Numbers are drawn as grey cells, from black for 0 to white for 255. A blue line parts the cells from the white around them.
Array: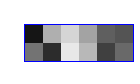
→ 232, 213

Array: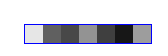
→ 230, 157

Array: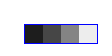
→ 237, 132

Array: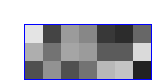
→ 228, 218

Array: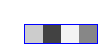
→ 243, 204

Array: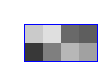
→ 223, 202

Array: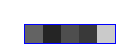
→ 202, 99
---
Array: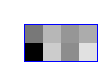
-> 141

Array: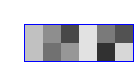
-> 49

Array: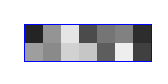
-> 238

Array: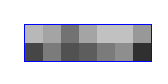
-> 142

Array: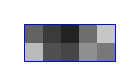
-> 143

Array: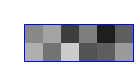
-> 94

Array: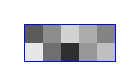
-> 152

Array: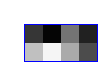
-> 170
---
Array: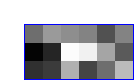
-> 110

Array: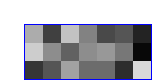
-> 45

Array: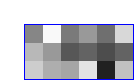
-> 33

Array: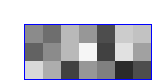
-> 43

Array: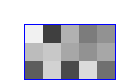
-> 219

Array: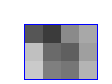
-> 118

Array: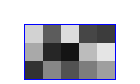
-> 125
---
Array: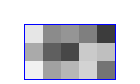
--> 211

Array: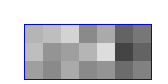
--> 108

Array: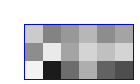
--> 98

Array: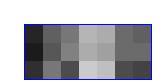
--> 76

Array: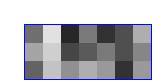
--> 50

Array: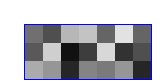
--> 150
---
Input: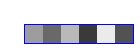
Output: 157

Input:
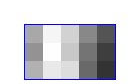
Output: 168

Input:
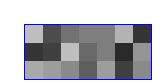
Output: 190

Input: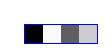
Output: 1

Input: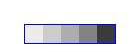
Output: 236

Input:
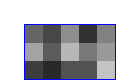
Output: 102

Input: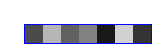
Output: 75

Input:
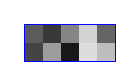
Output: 91

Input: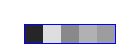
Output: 38

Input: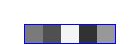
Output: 122
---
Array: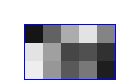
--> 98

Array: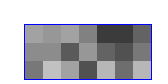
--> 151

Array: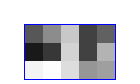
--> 140

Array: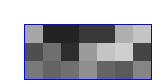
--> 35

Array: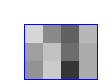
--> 138

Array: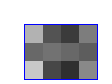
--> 83

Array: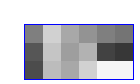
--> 209

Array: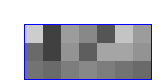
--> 64
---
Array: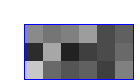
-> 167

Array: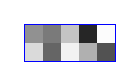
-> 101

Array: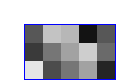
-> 118

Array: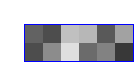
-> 140

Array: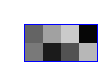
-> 27

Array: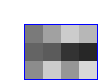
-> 91

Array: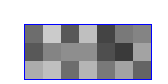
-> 132

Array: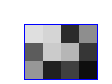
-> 203
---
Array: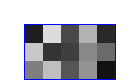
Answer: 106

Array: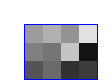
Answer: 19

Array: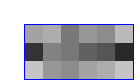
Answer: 41

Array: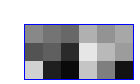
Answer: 156

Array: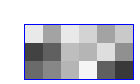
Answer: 144

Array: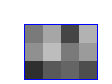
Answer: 155
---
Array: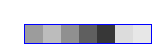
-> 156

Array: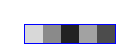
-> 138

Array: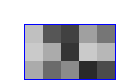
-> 139

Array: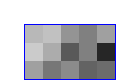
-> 139

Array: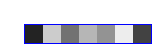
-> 147

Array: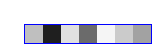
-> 191

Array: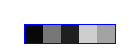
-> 119

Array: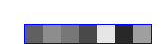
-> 119

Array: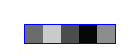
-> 108

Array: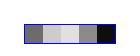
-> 139
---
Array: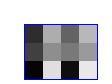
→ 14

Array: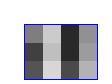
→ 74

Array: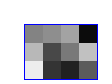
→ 33

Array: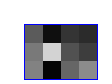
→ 102

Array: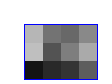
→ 52

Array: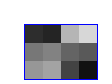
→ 67
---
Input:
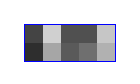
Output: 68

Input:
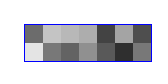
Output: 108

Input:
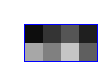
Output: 13

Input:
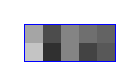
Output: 165

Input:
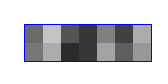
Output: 106

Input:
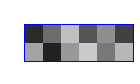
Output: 43

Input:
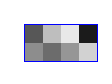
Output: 87
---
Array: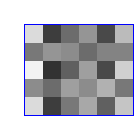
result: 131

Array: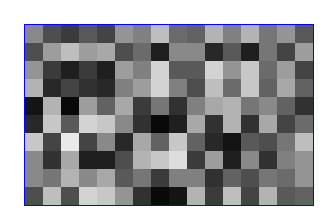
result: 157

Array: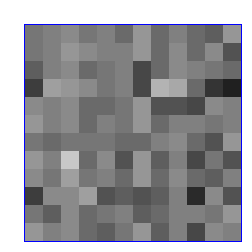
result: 82

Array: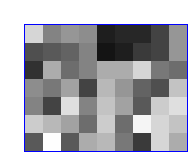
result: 150

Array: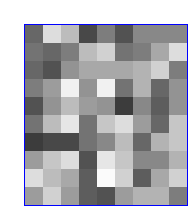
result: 221

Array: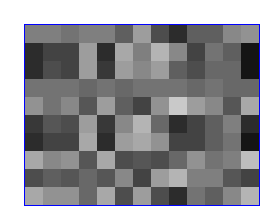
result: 21

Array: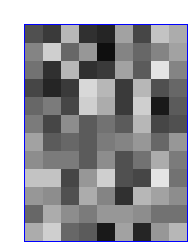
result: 162
